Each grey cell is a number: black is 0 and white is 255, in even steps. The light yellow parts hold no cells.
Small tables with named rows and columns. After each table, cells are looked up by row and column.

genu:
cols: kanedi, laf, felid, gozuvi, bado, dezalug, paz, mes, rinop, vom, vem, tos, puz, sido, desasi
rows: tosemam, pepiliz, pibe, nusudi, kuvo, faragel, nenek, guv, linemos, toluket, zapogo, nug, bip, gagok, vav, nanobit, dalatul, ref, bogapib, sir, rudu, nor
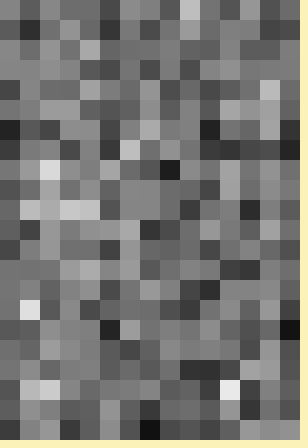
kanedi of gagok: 115
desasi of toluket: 120
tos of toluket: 160
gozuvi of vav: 130
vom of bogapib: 51
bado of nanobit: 74
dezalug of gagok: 133
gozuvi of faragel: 155
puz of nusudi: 119
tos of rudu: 149
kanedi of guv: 60
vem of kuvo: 73
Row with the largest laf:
nanobit

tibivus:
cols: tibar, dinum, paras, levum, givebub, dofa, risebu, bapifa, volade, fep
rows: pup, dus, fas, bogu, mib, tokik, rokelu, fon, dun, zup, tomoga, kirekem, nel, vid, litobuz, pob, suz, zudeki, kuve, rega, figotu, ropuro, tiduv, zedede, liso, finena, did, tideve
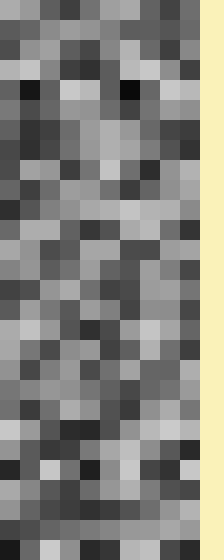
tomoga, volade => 176
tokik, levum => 151
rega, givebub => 117
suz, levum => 84
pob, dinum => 157
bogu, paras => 133
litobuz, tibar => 66
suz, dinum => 193
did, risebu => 152
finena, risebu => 82
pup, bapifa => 98
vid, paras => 92
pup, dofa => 159
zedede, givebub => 31
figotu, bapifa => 144
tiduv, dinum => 90
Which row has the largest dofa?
dun

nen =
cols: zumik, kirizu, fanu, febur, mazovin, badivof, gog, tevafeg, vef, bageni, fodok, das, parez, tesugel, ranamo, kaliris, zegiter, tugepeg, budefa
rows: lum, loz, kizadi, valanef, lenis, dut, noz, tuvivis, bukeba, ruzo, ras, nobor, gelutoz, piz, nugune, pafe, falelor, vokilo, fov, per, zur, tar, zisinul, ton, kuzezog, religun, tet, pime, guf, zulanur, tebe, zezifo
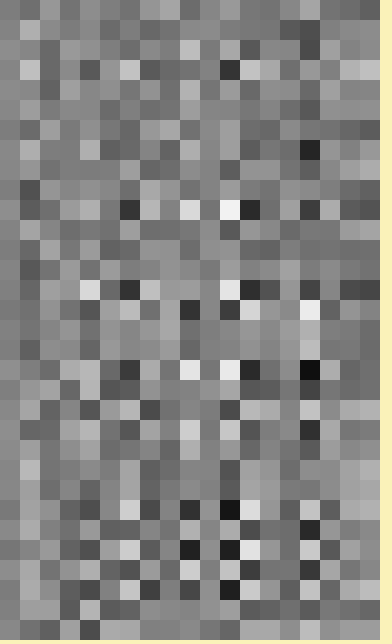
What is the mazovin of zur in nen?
85
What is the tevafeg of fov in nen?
171
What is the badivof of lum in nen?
126
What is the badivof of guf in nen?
99
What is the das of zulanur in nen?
31
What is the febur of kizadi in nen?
153
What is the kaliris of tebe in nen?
91
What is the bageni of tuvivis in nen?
174
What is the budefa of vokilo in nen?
107
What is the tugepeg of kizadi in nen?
131
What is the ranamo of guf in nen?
117
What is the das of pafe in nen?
61
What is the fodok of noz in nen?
137
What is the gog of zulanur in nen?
197
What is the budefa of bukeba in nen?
172
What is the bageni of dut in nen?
157

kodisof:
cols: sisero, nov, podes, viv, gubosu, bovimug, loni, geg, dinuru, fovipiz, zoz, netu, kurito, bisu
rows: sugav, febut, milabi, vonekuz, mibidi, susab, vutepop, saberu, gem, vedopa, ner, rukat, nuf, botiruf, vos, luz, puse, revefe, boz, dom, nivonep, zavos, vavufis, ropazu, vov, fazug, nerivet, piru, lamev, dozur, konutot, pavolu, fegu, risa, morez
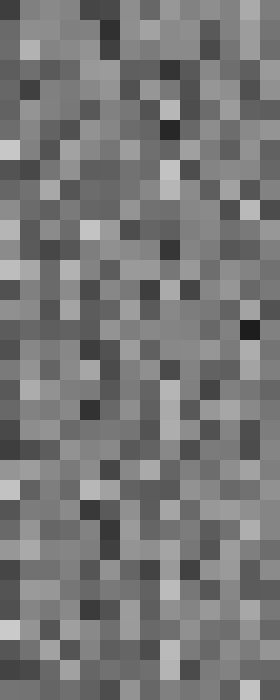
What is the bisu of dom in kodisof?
102
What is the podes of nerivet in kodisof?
102
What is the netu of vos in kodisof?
150
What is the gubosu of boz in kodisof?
166
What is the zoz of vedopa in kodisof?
94
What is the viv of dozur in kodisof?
118
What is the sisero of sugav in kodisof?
62
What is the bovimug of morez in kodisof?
77
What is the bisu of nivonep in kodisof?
118
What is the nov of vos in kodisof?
128
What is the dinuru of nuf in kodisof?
54
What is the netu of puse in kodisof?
129
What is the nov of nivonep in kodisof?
130

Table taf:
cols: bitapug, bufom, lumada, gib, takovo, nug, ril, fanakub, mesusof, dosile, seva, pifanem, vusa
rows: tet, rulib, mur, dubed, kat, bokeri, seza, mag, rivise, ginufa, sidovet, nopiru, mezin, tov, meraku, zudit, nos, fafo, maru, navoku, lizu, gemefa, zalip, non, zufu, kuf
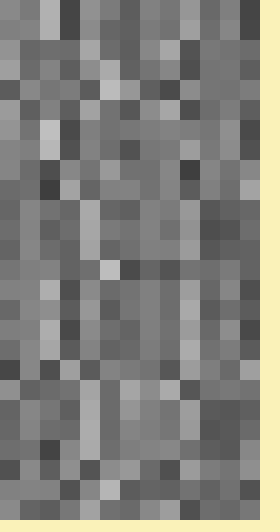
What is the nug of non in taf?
140
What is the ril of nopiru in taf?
115
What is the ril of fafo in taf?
105
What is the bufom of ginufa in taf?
111
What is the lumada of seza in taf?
191
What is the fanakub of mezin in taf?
128
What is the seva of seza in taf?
118
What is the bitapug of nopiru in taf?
109
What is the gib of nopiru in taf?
109
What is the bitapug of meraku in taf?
129
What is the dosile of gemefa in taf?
154

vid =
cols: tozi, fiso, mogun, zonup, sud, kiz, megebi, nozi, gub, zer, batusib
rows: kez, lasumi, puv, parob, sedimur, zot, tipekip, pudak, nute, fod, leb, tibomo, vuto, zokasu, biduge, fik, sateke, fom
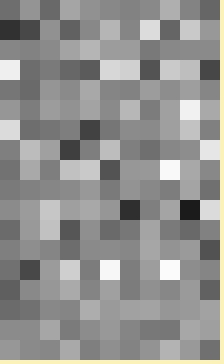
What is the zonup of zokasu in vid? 207
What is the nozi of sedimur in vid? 156
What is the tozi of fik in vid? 107
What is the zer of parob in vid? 190
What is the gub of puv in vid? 136
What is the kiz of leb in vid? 150
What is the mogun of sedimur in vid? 149
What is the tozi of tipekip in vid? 219
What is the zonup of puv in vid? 163
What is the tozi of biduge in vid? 95
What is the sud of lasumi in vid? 136
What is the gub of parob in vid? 202
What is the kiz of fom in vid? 143

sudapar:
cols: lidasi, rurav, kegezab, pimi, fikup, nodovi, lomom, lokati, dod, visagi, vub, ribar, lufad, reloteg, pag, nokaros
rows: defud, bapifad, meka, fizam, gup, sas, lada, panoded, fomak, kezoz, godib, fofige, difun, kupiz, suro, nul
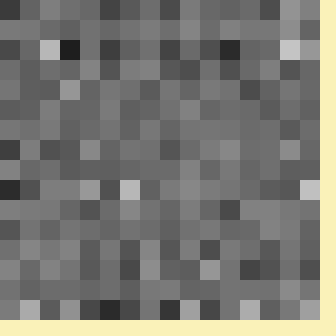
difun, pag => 117
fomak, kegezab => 110
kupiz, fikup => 89
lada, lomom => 98
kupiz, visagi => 93
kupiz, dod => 97
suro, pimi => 108

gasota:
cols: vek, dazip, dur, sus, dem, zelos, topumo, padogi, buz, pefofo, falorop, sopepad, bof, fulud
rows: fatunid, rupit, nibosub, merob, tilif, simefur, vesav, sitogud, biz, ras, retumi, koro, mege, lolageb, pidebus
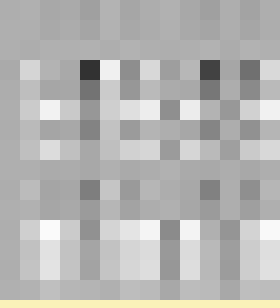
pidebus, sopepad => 168
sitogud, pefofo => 214
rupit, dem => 165
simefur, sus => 201
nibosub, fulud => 176
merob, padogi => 216
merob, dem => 50
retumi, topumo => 163
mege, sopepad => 158
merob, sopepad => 166
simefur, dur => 242
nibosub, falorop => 178
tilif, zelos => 203
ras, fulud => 182
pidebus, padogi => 186

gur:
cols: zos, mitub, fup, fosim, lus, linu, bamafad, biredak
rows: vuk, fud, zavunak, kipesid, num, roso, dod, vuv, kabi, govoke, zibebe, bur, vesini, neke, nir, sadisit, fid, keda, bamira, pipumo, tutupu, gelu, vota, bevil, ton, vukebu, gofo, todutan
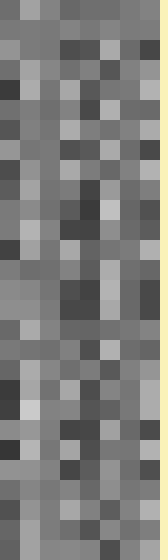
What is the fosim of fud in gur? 131
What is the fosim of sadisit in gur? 72
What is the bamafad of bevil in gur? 110
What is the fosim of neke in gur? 130
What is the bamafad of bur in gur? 106
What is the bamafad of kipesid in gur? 129
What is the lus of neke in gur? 92
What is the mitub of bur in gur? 179
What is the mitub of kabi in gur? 146
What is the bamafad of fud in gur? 123
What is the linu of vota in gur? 119
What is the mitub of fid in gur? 170
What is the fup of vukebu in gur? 125
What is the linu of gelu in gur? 161
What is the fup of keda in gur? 112

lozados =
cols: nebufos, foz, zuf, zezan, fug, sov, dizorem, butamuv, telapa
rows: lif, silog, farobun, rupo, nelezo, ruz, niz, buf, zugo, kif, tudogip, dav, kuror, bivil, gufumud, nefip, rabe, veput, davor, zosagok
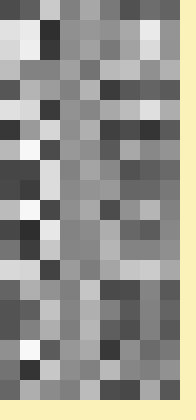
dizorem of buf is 168
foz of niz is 154
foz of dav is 46
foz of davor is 52
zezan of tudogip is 143
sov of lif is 121
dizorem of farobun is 162
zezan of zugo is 130
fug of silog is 151
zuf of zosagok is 139
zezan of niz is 142
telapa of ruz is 173
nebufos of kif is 73
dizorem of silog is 168

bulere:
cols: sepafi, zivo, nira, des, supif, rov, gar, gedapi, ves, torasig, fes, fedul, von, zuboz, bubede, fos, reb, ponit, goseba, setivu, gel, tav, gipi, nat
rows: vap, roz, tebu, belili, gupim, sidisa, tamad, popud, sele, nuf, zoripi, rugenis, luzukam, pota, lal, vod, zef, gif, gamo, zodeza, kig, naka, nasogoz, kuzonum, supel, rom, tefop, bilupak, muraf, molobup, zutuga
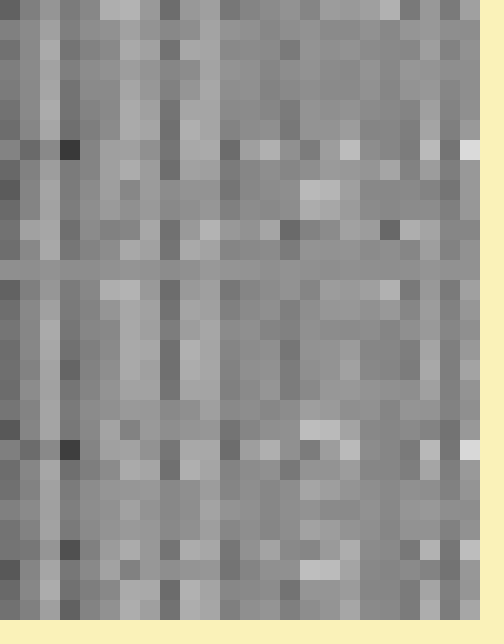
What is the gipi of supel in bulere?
129
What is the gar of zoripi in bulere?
144
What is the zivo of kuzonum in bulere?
134
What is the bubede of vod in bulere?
127
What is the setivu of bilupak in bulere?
137
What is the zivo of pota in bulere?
142
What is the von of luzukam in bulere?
137
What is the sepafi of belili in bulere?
126
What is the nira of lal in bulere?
150
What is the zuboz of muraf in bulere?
144
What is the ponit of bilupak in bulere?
173
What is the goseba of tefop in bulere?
143
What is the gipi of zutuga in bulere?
124
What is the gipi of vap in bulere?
122
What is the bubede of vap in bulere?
146
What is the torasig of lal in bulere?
153
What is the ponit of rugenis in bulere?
161

